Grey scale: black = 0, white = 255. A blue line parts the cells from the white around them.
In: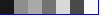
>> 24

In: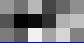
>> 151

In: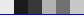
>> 234

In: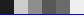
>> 29

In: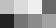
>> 192

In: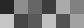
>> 39

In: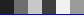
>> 32
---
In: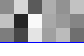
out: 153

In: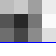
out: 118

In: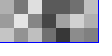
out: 209

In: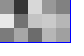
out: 202

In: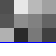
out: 129

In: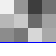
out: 106
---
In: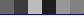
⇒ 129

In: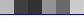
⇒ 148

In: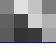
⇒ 194

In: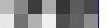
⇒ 185

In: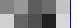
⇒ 195

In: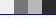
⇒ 118

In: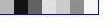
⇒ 203
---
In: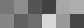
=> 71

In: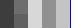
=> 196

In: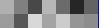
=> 141

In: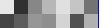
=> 177

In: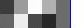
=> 108

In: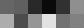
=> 129
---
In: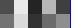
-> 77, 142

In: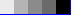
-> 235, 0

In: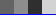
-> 100, 211

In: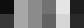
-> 13, 41

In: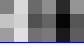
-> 129, 93

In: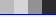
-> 187, 43

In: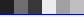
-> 32, 190

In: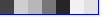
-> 66, 226
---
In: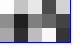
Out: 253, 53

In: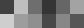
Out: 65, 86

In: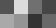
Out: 83, 105

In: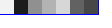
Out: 242, 71

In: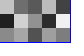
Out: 195, 125

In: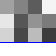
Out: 161, 60
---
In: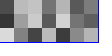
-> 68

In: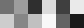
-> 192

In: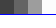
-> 157

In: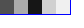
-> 22

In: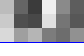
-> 181

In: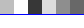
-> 55

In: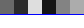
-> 222

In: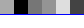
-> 118
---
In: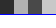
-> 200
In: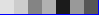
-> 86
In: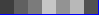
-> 81
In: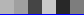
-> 125
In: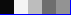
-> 147
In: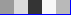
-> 185
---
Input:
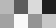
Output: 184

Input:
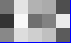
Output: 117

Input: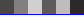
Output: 71

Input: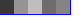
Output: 56

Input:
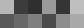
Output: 183

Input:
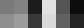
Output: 122
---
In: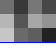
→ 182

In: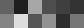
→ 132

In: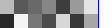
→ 41

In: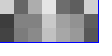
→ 61

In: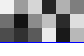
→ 112

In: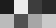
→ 187

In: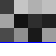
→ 164
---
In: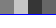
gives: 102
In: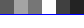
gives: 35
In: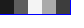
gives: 61
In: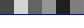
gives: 127
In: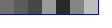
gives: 190
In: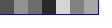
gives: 166
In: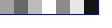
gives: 20
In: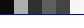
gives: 246
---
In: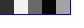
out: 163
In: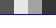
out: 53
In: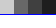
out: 30
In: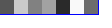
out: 108
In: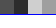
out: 159
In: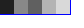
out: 217
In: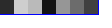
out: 64
